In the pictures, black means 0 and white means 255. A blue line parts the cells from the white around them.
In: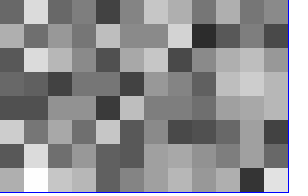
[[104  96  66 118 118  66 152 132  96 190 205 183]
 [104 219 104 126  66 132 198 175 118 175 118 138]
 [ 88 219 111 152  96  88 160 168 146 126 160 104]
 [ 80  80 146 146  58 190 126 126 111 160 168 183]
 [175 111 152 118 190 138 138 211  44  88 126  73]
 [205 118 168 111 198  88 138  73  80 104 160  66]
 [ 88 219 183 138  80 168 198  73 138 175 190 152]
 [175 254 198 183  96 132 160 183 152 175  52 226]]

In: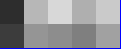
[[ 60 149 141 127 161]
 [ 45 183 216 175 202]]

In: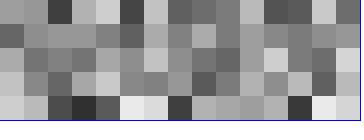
[[158 150  63 178 207  69 194  95 109 122 186  83  89 200 109]
 [207 186  76  48  89 234 219  63 178 165 158 178  56 234 213]
 [194 135 102 165 200 135 129 150  89 122 178 142 186  95 186]
 [171 115 129 115 165 142 194 142 115 102 158 207 122 109 213]
 [102 142 150 150 129  95 171 129 171 122 158 135 122 142 150]]

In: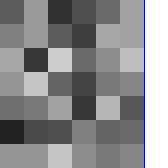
[[ 92 154  49  80 105 161]
 [ 34  74  80 128  99 105]
 [128 154  92  62 168 161]
 [148 198  99  68 120 134]
 [112 120 161  55 183  86]
 [148 148 198 142 120 134]
 [168  55 204 105 142 190]]

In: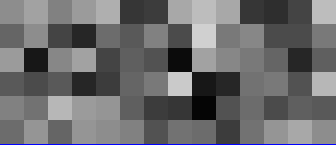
[[101 141  68  38 108  89 129  75 208 121 135  75  75 121]
 [ 89  75  89  38  60 101 121 202  23  38 114 121  82 183]
 [108 149 101 149 141 129  82 114 108  60 114 149 168 141]
 [141 162 129 155 175  54  60 168 189 168  54  46  68 189]
 [155  23 135 162  68  95  82  11 162 135 121 101  38  95]
 [129 114 183 155 149  95  60  54   5  82 108  75  95  89]]

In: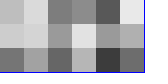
[[117 162 102 182  60 109]
 [190 218 125 140  88 233]
 [205 212 154 226 154 176]]

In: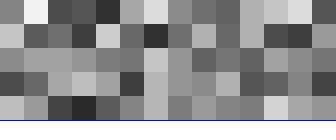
[[189 154  68  41  90 132 183 124 154 132 124 211 168 148]
 [132 242  76  84  49 168 219 140 111  98 176 197 219  84]
 [197  90 111  62 205 104  49 111 176 104 176  76  62 154]
 [140 162 162 148 124 117 197 148  98 117  98 162 140 117]
 [ 76 104 168 189 162  62 183 148 140 176  84  98 132  68]]

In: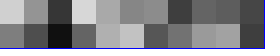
[[126  78  16 100 176 194  86 114 154 162  62]
 [208 148  54 215 169 134 140  62 100  93  70]]

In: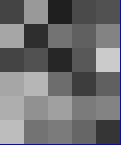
[[ 68 153  31  74  81]
 [ 68  81  38  88 203]
 [166 182 109  61  96]
 [166  46 115  96 131]
 [189 115 123 102  53]
 [174 145 160 123 131]]
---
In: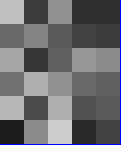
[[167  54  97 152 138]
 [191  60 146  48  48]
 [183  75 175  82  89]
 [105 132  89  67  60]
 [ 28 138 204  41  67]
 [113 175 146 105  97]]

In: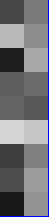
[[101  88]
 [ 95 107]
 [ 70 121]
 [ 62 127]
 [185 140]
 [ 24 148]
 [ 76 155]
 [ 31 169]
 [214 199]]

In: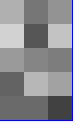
[[210  86 195]
 [106 106  65]
 [176 118 147]
 [154 133 125]
 [ 99 183 162]]

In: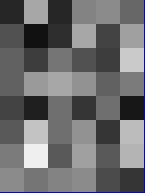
[[ 81  17  46 167  67 160]
 [ 67  31 111  53 111  23]
 [ 97  61 117  81  61 202]
 [139 117 131 139  75  53]
 [ 97 154 167 146  97 123]
 [ 38 167  38 131 139 103]
 [ 89 195 111 146  53 188]
 [123 239  89 160  89 180]]

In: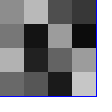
[[119  19 156  12]
 [178  33  99 156]
 [105  86  26 198]
 [141 185  78  55]]

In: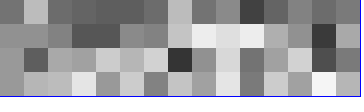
[[153  94 169 161 204 182 210  52 145 216 115 161 210  78 122]
 [145 145 130  86  86 138 130 196 237 223 237 175 145  58 169]
 [153 182 188 229 153 204 130 196 161 229 122 204 161 245 182]
 [115 188 108 100  94  94 108 188 115 138  65 100 130 108 122]]
